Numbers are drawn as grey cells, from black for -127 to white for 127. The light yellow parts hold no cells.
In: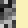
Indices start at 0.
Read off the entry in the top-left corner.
-45
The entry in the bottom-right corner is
-58
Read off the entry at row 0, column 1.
65
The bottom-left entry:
80
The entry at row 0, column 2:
-102
